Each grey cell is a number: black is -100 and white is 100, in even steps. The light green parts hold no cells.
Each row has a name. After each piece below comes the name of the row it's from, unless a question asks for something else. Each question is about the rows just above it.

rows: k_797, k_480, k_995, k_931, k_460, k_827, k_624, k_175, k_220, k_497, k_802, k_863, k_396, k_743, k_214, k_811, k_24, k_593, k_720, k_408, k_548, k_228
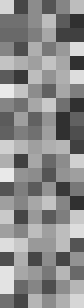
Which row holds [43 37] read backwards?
k_802
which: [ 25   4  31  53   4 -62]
k_214
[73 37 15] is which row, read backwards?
k_827

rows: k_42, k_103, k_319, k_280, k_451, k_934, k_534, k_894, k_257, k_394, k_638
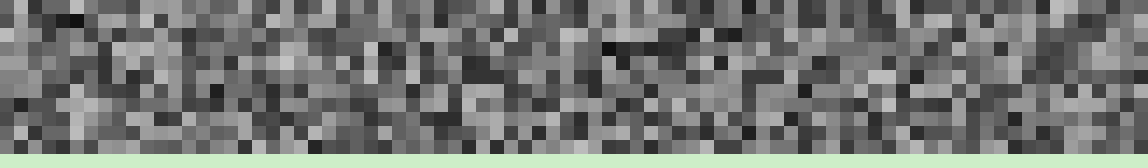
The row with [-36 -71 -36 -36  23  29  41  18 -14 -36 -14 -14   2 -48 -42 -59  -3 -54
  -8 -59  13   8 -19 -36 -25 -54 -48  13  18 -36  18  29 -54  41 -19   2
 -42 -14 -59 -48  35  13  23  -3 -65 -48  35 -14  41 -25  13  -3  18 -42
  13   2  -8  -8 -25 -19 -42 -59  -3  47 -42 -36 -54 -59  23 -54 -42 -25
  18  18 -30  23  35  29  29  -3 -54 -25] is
k_894
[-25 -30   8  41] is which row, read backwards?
k_394
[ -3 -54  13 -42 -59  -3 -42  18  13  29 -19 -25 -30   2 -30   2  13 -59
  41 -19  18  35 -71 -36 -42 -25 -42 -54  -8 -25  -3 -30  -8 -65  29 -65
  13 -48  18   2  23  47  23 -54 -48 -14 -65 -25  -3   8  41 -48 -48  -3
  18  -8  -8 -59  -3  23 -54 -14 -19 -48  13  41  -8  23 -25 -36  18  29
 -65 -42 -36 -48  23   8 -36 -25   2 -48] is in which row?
k_638
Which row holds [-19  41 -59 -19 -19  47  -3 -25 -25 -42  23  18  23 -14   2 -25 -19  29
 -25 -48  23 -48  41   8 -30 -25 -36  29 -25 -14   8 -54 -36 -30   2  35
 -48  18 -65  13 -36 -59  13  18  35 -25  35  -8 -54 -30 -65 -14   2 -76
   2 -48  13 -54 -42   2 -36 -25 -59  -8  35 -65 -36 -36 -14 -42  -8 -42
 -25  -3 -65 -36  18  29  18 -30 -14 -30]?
k_394
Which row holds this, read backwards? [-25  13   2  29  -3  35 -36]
k_319
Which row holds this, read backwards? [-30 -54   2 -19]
k_280

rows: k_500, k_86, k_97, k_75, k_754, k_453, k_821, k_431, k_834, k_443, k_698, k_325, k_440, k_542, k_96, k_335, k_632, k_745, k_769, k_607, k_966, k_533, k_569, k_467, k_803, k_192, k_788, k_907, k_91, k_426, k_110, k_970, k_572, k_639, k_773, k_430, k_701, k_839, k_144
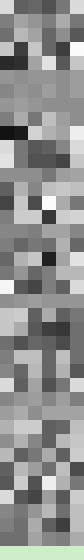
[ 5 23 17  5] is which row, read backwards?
k_91
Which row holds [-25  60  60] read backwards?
k_110
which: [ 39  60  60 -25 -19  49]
k_110
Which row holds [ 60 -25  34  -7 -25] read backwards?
k_572
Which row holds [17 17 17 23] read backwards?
k_533

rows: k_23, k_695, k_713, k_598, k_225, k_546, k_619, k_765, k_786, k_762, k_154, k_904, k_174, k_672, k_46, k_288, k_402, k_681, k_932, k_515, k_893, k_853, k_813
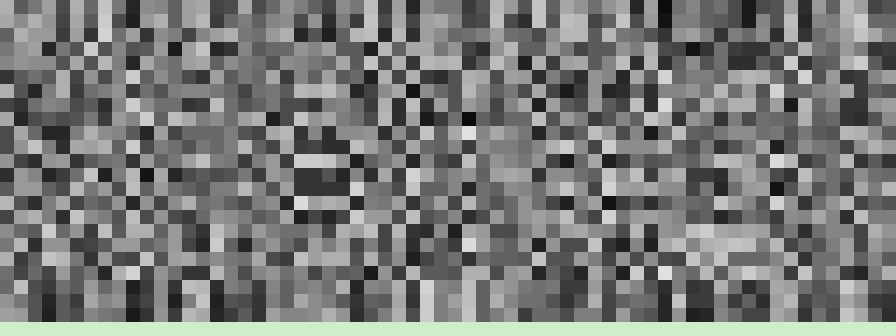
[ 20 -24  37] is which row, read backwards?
k_402
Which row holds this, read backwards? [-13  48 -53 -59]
k_765
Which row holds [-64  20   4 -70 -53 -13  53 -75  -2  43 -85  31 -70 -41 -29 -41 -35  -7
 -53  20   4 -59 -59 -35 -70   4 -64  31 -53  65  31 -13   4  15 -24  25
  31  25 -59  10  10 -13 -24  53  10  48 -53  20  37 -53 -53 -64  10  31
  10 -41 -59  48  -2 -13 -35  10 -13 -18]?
k_174
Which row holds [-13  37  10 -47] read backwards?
k_46
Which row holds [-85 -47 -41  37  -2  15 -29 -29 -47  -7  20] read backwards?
k_598
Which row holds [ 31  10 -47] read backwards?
k_619

